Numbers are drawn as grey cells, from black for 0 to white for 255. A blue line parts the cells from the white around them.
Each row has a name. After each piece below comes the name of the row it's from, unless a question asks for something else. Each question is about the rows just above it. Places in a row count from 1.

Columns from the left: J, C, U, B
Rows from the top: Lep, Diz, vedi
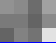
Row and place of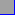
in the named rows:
Lep, 4
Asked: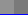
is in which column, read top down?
J
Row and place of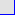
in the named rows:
vedi, 4
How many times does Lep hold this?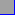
1
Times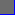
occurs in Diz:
0
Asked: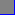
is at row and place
vedi, 2
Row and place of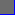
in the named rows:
Lep, 3

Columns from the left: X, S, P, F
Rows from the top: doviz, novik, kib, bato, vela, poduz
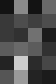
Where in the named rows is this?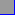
poduz, 2
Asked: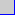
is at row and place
vela, 2
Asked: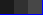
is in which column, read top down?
F
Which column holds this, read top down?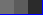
P

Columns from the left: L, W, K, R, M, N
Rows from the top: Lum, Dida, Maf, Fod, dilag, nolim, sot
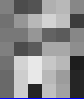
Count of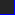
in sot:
2
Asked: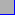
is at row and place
Lum, 4
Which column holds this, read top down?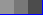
W

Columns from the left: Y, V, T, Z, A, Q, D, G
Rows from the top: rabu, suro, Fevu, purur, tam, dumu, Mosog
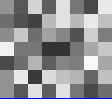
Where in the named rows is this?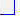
purur, 1
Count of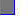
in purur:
3
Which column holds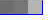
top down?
T
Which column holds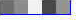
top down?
Y
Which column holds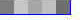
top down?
G
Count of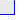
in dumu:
1

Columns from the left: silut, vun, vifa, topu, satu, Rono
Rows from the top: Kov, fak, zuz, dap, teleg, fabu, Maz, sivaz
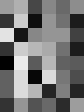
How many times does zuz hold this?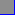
0
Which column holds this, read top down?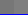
satu
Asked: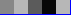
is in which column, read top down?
vifa
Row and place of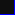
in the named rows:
fak, 3
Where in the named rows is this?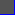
sivaz, 3
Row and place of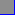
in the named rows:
Kov, 6

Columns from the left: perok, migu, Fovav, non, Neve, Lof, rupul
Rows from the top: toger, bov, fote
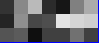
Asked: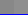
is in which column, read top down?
migu
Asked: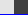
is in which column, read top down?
Neve
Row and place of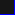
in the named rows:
toger, 5
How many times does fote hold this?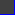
3

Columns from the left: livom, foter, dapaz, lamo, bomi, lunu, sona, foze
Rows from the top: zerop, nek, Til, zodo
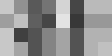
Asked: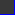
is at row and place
nek, 6
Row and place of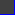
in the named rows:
Til, 2

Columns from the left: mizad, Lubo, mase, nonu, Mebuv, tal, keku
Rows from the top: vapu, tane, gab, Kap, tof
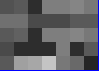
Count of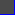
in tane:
3
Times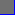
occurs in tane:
2
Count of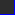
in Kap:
4
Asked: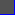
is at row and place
vapu, 1
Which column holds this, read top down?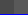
mizad

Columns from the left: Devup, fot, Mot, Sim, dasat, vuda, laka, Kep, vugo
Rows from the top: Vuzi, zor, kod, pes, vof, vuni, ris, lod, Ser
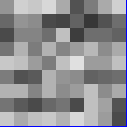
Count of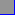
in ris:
0
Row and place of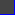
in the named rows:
zor, 5
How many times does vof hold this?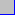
3
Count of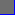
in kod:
3
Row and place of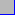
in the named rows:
pes, 7

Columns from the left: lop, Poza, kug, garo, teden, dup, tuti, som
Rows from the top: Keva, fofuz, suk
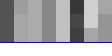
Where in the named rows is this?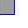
Keva, 2
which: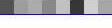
Keva
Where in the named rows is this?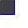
suk, 6
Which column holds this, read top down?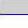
tuti
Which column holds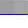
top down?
Poza

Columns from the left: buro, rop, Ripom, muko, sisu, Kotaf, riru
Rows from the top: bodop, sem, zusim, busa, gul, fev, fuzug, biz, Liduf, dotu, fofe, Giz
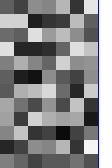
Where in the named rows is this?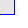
bodop, 7
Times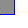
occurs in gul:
1
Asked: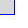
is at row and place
fuzug, 4
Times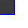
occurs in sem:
1
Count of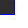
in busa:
1

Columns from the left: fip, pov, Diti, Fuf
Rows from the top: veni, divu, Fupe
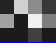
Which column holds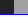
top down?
fip
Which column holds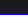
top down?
pov
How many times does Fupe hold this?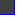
1
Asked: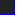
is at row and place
veni, 1
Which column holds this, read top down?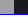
fip
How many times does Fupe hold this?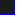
3

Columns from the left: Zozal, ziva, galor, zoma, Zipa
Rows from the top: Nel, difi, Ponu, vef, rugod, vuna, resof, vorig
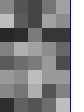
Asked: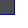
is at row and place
rugod, 5
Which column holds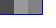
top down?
Zipa
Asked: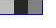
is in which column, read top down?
Zozal
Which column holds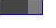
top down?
galor
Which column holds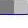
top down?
galor
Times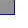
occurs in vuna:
0

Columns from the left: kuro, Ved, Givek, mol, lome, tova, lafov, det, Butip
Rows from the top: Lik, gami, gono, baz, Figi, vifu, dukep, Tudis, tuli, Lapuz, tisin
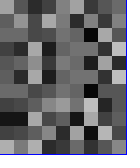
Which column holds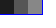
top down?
mol
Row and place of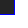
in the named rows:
Tudis, 8
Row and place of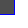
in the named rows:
gono, 4
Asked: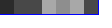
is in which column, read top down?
Givek

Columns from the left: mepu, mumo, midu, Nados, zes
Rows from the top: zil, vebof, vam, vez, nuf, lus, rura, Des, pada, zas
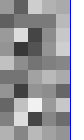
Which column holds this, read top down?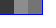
mumo
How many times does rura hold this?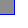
1
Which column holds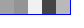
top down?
midu
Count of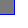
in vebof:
3

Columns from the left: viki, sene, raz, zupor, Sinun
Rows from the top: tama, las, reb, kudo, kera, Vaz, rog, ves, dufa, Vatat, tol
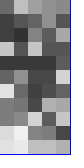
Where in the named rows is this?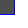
rog, 4
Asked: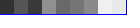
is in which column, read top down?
sene
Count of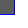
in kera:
1
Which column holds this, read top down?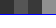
sene
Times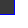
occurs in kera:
4
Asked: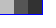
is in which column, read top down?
sene
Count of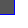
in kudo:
3

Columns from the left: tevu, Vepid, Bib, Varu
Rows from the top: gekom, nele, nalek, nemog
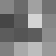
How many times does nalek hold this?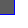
2
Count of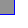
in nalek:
0
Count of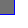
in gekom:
1
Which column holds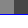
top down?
tevu

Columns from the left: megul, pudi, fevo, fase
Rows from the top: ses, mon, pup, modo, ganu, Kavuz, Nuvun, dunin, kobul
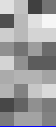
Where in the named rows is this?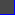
dunin, 1
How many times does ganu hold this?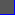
0
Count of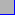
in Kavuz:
2
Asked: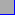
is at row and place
Kavuz, 1
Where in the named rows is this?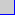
pup, 1

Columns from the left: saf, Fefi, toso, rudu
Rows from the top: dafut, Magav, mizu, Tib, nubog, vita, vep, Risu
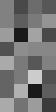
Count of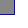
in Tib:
2
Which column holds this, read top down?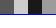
toso

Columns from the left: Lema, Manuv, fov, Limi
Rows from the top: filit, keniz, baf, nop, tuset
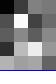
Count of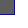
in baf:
2
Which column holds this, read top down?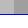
Manuv
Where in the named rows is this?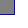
filit, 3
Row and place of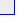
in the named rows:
nop, 3

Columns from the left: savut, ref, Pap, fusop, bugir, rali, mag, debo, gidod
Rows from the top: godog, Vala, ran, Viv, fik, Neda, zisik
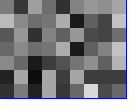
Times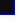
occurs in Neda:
1
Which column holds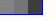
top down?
fusop
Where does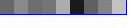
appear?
Viv
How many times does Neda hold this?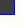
4

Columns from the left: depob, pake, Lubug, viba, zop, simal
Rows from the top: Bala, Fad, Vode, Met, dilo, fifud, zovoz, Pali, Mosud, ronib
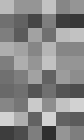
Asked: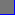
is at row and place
Pali, 2
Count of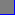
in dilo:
1
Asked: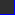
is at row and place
ronib, 4
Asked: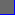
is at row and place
zovoz, 1
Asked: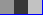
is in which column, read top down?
simal
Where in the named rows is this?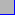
Met, 4
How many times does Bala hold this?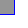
3

